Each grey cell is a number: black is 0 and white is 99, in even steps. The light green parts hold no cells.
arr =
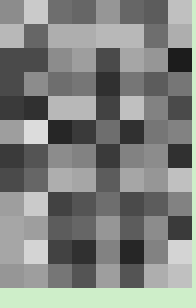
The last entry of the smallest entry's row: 11
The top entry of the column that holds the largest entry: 78
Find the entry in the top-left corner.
54
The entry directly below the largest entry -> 33
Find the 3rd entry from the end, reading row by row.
33
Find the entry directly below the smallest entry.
46
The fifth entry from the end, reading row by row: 33
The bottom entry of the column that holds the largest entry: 61
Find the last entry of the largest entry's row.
50
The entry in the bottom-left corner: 58
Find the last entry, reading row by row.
74
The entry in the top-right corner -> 74
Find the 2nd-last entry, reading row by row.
67
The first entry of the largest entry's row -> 61
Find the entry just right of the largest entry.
15
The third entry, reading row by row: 43
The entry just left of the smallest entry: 58
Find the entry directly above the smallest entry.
67
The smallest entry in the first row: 36
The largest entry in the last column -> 82

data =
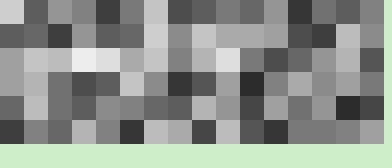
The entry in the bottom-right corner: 62
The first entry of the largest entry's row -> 62
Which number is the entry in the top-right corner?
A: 50
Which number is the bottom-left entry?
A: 24
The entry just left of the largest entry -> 73
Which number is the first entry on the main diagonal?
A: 80
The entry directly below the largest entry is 30
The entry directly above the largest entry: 58
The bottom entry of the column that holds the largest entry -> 70
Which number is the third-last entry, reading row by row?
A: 47
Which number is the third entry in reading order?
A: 58
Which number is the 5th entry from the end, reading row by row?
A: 21
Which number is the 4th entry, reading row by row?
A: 50
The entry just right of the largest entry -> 86
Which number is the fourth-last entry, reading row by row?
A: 47
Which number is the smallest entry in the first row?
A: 21

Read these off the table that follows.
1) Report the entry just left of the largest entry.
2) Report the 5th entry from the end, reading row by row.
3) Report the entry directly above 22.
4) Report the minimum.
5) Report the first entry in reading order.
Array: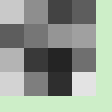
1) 18
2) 43
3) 46
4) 14
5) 78

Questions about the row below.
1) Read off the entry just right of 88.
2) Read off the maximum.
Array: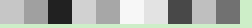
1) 28
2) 96

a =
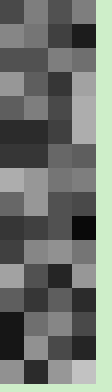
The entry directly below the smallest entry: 46
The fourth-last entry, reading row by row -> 56
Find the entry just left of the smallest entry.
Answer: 32
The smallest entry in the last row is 17
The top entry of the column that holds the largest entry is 49
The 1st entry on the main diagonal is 28
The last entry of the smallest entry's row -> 4
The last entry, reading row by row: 75
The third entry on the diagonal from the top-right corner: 32

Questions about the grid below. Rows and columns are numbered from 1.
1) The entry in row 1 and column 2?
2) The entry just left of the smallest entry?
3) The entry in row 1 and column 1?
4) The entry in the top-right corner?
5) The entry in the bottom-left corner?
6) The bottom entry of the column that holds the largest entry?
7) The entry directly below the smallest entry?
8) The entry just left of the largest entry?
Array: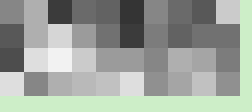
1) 68
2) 38
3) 52
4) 79
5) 86
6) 68
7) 23
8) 86

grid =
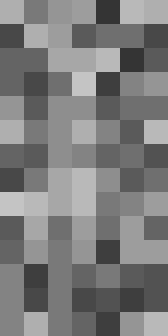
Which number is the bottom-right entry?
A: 72
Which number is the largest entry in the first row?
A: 72
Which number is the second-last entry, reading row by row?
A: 58
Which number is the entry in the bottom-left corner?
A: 51
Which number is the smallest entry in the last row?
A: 24
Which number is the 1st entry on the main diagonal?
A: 68
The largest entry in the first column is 76
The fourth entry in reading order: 61
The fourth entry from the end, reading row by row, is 39
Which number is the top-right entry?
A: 68
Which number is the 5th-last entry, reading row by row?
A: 47
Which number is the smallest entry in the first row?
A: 20
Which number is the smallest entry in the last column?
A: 28
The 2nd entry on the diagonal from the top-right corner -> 43
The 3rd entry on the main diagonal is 65
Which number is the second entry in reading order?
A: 47
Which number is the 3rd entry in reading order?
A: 58
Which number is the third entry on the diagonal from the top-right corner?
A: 72

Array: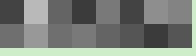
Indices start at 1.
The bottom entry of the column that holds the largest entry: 59
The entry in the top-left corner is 26
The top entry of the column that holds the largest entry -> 72
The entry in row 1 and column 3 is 39
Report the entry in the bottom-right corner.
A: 33
